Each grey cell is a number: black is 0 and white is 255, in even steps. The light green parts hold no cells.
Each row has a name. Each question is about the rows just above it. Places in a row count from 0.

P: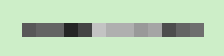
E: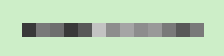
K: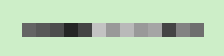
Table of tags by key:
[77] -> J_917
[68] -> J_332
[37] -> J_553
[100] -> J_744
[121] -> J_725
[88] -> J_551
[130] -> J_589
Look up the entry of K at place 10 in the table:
J_332
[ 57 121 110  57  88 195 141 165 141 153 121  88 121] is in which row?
E
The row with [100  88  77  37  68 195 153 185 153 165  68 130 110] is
K
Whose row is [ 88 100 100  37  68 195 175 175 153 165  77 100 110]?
P

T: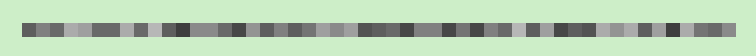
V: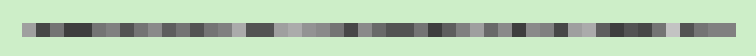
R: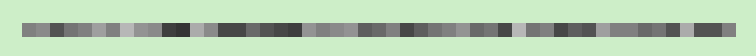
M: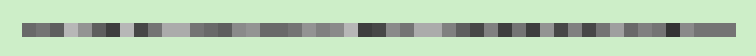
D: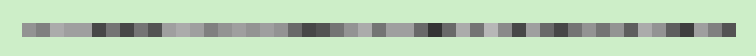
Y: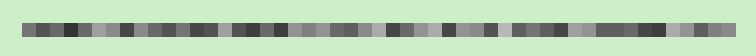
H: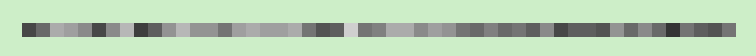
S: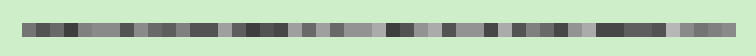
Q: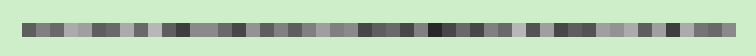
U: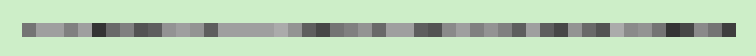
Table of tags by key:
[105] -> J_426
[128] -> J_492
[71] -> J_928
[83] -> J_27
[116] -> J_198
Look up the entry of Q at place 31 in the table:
J_426
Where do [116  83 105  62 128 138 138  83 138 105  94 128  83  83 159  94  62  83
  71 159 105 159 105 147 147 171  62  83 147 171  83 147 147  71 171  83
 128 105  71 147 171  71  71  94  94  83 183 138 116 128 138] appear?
S
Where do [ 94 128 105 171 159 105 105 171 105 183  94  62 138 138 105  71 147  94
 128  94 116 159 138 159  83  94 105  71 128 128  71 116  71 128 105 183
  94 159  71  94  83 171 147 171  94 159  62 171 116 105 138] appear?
T

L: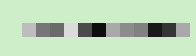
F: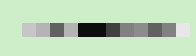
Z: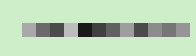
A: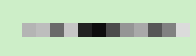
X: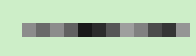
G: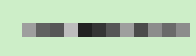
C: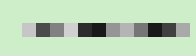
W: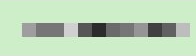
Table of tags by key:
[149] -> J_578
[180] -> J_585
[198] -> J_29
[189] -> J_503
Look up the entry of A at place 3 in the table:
J_29
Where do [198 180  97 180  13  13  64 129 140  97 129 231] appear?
F

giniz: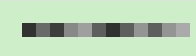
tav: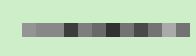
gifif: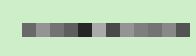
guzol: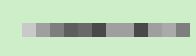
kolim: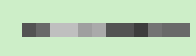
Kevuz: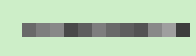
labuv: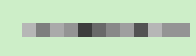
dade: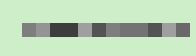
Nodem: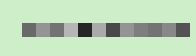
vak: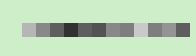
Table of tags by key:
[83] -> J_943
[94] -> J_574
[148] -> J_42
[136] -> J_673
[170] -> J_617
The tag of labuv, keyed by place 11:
J_42
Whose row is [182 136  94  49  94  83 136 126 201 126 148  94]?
vak
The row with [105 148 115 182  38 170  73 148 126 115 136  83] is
Nodem

